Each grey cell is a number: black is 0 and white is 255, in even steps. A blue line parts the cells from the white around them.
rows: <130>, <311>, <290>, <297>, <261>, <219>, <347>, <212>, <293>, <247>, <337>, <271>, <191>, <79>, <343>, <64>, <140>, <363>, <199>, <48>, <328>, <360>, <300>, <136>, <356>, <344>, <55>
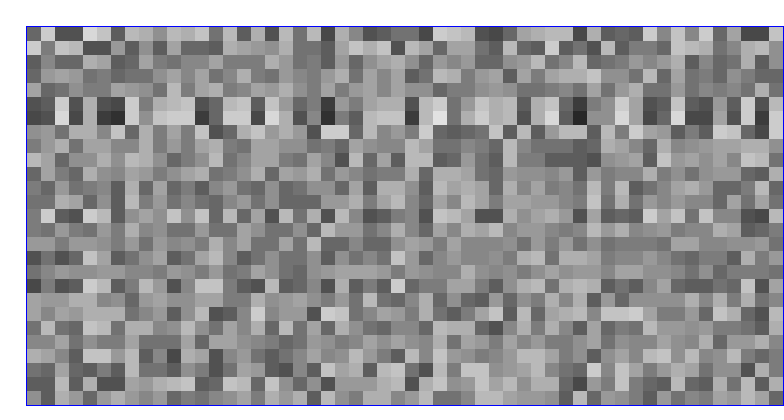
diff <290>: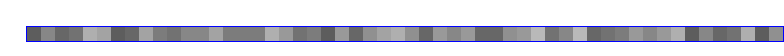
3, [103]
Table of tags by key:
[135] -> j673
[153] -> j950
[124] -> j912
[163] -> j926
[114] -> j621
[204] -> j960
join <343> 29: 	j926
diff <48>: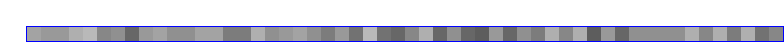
4, [175]
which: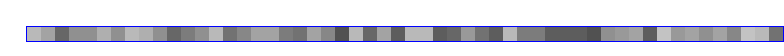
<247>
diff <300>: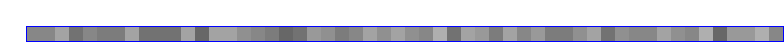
4, [144]
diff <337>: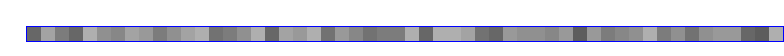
43, [135]
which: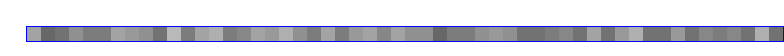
<261>

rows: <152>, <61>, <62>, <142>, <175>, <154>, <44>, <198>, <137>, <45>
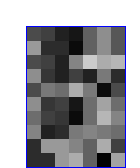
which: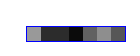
<61>
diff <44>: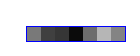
0, [109]
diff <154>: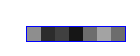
1, [54]
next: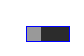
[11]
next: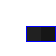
[97]
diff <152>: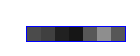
4, [97]
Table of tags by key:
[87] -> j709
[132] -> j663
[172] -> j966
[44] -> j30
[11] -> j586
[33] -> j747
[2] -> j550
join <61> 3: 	j586

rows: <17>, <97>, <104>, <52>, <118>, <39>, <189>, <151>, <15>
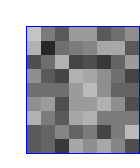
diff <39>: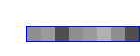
3, [155]
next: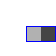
[79]
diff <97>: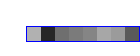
6, [167]

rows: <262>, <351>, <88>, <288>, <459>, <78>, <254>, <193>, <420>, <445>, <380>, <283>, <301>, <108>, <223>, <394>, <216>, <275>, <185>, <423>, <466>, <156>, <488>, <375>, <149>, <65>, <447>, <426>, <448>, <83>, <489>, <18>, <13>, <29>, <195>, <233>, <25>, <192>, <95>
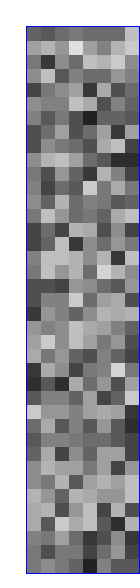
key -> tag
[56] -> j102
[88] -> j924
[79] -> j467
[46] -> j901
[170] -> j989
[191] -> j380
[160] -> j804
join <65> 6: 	j467
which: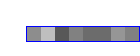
<288>
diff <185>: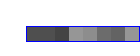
6, [88]

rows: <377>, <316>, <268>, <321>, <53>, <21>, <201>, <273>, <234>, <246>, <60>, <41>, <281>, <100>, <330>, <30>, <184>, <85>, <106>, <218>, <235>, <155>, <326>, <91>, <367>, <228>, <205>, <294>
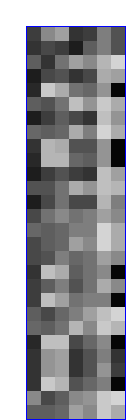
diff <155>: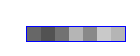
1, [94]
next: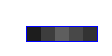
[191]
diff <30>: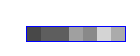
2, [103]
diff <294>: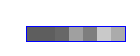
4, [137]

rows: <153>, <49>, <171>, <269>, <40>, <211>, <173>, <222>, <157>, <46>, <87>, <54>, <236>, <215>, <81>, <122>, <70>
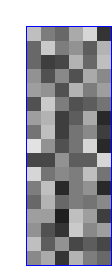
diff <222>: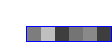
0, [116]
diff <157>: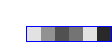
4, [214]
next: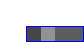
[214]
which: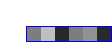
<54>

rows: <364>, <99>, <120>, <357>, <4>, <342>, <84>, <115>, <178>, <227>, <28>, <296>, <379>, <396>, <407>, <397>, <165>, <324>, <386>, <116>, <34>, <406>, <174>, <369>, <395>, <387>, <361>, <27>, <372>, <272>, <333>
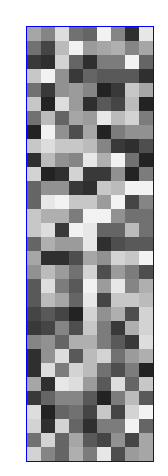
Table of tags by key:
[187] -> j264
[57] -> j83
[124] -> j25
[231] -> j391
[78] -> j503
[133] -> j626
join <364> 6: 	j626
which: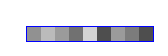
<324>
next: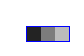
[89]
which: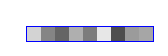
<333>
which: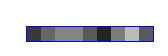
<361>

